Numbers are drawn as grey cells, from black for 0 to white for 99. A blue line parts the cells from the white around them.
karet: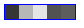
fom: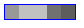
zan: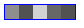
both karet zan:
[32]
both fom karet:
[36]

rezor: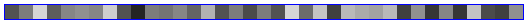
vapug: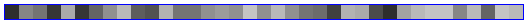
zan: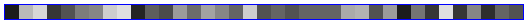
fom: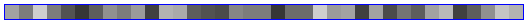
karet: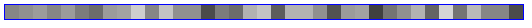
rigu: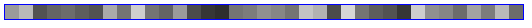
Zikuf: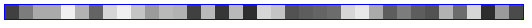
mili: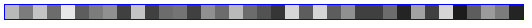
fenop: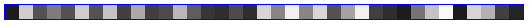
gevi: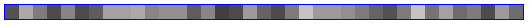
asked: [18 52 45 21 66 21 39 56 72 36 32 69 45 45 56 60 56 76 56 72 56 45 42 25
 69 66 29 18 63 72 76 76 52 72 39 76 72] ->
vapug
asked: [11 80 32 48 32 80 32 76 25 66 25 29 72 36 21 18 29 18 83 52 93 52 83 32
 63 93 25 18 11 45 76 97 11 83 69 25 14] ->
fenop

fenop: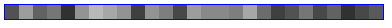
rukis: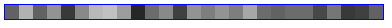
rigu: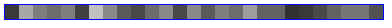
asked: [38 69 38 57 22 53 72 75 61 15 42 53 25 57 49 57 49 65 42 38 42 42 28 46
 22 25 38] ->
rukis

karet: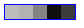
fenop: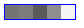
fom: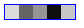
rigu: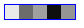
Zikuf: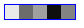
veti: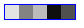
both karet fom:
[6]
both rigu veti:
[6]

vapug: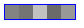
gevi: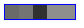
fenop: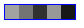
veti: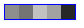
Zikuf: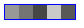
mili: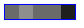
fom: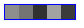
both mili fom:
[55]
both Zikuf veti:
[45]
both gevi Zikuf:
[45]
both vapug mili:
[41]
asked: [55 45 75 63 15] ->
veti

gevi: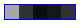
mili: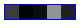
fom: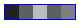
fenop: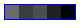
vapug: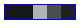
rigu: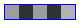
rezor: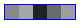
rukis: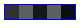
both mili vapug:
[13]
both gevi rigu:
[19]
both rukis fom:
[37]
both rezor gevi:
[65]
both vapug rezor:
[13]
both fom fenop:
[13]

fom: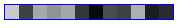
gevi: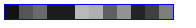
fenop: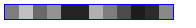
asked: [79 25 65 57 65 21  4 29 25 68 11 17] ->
fom
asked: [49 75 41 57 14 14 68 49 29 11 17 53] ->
fenop
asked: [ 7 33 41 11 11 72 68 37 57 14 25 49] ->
gevi

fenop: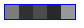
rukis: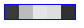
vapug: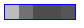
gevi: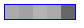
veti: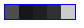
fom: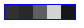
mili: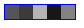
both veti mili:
[9]
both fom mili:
[9]
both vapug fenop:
[30]
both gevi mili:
[70]
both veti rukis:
[19]
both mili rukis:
[23]

